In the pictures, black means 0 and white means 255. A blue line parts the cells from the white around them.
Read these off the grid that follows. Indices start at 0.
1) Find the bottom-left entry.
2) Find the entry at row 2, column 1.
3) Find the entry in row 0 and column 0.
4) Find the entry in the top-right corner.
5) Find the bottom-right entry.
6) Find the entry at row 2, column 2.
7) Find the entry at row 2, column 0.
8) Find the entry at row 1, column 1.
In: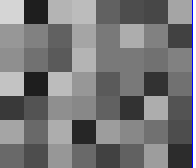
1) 105
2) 113
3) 213
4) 165
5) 44
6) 90
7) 143
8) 129

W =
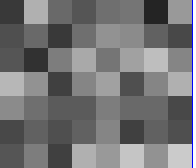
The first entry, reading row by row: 57
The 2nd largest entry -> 197
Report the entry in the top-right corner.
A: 153
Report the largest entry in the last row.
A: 203
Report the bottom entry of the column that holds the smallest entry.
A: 146
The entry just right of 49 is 125
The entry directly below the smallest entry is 97
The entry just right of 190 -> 133
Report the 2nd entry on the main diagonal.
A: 105
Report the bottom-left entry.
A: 85

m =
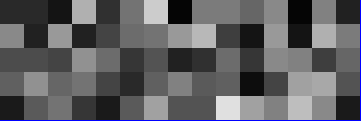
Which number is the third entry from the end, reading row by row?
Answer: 190
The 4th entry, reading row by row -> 176
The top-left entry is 41
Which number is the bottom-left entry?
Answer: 26
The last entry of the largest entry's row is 26
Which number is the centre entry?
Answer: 33
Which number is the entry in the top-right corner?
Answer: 33
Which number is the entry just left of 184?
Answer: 153
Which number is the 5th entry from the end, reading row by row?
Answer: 161
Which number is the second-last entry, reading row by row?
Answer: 137
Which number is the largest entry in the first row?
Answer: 204
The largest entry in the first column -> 137
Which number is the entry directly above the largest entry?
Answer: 96
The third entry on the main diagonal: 68
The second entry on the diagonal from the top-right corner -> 176
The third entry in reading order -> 20
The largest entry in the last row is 224
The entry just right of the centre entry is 48

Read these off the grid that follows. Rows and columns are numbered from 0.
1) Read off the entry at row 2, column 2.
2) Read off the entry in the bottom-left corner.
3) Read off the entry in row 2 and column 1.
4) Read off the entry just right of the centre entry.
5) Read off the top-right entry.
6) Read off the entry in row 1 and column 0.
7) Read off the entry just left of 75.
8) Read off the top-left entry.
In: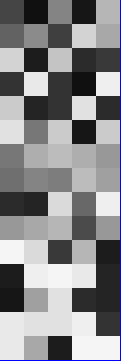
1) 196
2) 233
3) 28
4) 188
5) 182
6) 98
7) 182
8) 69
